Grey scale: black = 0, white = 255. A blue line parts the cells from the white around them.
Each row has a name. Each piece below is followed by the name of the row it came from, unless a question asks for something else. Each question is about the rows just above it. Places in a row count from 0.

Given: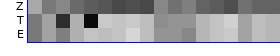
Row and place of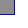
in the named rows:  T, 9
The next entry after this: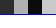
195
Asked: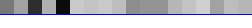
T
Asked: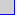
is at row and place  T, 14
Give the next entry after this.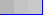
162
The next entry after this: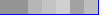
182
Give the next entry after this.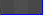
135

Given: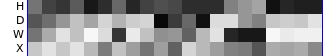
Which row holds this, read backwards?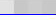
D
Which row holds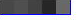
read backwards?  H
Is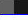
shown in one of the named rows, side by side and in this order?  no
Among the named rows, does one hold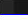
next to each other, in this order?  yes
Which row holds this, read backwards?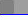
X

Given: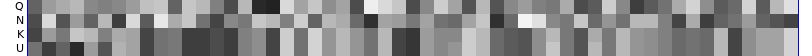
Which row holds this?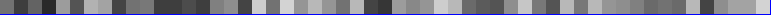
U
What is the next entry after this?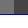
136
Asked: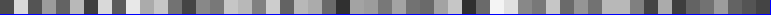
N
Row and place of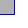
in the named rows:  U, 6
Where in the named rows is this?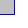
Q, 8
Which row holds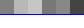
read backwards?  N
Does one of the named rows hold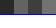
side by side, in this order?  no

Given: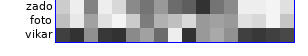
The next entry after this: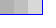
153
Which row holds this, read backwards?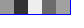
vikar
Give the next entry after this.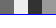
169
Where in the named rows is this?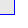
foto, 1

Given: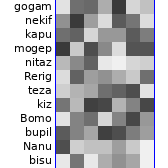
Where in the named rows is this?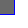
gogam, 2
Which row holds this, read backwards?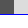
mogep
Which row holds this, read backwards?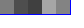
bupil
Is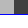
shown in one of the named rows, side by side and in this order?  yes
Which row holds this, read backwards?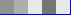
bisu
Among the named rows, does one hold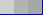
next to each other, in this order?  yes

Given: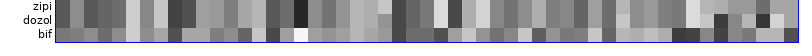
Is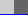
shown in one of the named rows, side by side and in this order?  no
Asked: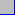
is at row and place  bif, 42
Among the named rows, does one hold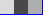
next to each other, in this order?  yes

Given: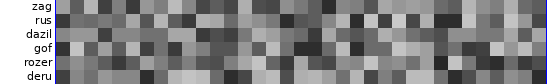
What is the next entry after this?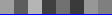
85
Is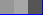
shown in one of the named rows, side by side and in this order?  no
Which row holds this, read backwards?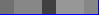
dazil
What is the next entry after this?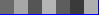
167
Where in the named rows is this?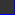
gof, 0
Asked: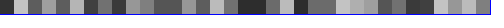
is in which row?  gof
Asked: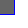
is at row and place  rozer, 15

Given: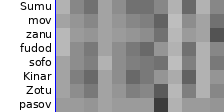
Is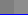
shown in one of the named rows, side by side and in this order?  no
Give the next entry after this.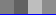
163
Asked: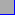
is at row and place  Kinar, 8

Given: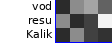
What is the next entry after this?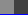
50
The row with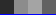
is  vod
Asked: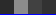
Kalik
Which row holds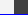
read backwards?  resu

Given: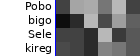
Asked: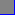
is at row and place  kireg, 3
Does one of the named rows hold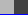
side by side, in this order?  yes
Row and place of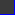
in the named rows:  Sele, 4
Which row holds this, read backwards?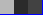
Sele
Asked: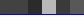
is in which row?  Sele

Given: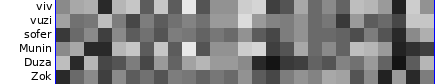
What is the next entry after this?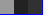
63
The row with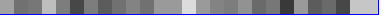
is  vuzi
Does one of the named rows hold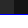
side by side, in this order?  yes
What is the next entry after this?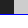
146
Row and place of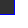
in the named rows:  Munin, 25
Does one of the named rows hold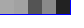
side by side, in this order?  yes

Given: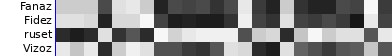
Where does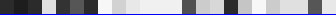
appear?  ruset
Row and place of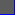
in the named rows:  Vizoz, 21
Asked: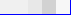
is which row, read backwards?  ruset
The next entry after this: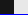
67
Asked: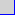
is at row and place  ruset, 8

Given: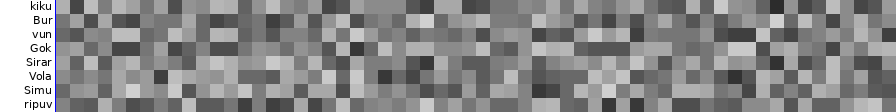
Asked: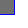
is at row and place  Gok, 16
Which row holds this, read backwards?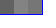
vun
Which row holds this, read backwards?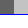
vun
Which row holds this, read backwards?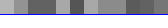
ripuv
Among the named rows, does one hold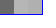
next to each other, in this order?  yes
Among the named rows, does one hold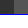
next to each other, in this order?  yes
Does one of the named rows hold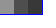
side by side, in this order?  no

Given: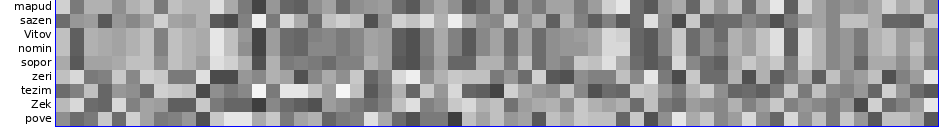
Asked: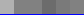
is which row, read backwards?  sopor
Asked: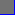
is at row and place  Zek, 32
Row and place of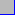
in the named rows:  Zek, 0

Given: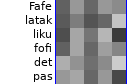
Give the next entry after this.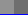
139
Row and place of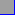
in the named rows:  fofi, 3
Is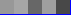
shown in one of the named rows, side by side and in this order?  no
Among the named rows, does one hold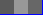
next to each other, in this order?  no
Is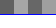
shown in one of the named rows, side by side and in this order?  yes
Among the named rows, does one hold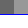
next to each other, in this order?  yes

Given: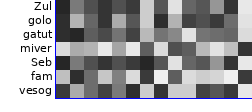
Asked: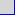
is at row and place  fam, 11
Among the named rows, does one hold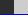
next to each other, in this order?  yes

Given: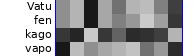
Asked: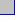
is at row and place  vapo, 5
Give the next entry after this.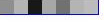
128

